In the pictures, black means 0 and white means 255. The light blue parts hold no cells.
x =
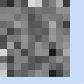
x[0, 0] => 78
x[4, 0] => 130
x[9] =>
[173, 100, 133, 101, 86, 103, 135, 105, 89, 132]
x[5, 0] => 74
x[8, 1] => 63
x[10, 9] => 118
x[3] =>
[107, 116, 158, 137, 88, 89, 112, 169, 112, 64]
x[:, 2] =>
[112, 135, 114, 158, 99, 120, 78, 131, 128, 133, 105]
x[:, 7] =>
[129, 113, 124, 169, 145, 153, 87, 26, 114, 105, 34]
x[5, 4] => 111
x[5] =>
[74, 121, 120, 148, 111, 89, 113, 153, 130, 138]
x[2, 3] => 128
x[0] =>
[78, 43, 112, 80, 218, 202, 104, 129, 174, 59]
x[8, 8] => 141
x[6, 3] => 143
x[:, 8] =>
[174, 143, 116, 112, 125, 130, 134, 97, 141, 89, 69]
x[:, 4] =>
[218, 101, 82, 88, 95, 111, 104, 108, 91, 86, 119]
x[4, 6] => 92
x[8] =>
[106, 63, 128, 131, 91, 78, 87, 114, 141, 125]
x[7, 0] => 214
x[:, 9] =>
[59, 144, 131, 64, 112, 138, 150, 168, 125, 132, 118]

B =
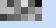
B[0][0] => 180
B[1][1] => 186
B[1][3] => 86
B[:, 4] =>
[98, 140, 179]
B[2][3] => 144
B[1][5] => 168

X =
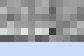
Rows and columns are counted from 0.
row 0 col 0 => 141
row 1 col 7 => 101
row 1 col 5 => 169
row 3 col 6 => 161
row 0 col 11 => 155
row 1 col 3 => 181
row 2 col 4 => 137
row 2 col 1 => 113
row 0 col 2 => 162
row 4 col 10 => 188
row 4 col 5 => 222
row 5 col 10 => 109
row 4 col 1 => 197
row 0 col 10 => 158
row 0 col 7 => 128
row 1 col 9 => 162
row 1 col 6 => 162
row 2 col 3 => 159
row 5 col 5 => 93
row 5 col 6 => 107
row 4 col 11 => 160

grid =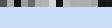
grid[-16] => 84
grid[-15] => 172
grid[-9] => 215
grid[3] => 157
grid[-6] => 173

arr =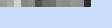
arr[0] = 157
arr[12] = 45
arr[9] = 137
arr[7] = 114

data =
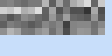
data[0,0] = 125
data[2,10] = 103
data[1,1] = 196
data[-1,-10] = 144
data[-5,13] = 101
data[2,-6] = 159
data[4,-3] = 148
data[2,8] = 108
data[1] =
[208, 196, 221, 174, 186, 221, 97, 164, 82, 121, 80, 81, 52, 168, 78]
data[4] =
[143, 180, 162, 121, 118, 144, 157, 113, 140, 77, 133, 151, 148, 117, 158]
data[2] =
[114, 86, 105, 140, 128, 108, 95, 151, 108, 159, 103, 97, 88, 148, 88]
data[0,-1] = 201
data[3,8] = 135
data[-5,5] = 121
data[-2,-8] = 121
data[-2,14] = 135
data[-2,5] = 104
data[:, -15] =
[125, 208, 114, 96, 143]
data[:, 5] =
[121, 221, 108, 104, 144]

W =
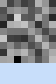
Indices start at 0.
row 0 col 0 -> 161
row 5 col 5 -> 183
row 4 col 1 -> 116
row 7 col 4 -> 126
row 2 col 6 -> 118
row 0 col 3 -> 63
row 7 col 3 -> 181
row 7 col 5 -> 60
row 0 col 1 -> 69
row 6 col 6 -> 181
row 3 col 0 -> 36
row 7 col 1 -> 172
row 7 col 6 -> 131
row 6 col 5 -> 108
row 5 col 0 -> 197
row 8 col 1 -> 166
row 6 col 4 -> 79
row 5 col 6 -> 121
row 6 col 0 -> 111
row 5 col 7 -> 65
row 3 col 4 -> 135
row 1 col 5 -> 105

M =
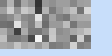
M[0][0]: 127
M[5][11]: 206
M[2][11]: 171
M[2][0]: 126
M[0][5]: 51
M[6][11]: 128
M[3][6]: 109
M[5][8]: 151
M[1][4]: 184
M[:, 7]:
[144, 123, 161, 154, 197, 201, 123]
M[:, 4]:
[147, 184, 130, 128, 120, 71, 179]
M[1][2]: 147
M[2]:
[126, 140, 171, 139, 130, 226, 118, 161, 130, 119, 166, 171, 172]
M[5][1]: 123
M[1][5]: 61
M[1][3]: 200
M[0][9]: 158
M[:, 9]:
[158, 171, 119, 188, 149, 150, 139]
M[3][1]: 109
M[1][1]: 205
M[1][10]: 192
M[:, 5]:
[51, 61, 226, 191, 118, 245, 153]
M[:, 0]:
[127, 159, 126, 113, 173, 192, 169]
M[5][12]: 110

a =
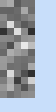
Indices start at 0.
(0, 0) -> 158
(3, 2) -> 120
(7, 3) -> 144
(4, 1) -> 103
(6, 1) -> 80
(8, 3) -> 111
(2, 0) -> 139
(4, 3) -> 138
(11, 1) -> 169
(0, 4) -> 113
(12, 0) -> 151
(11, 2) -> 63
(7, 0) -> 106
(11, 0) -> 125
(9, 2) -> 114
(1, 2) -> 107
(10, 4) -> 48
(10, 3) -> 81
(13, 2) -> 125
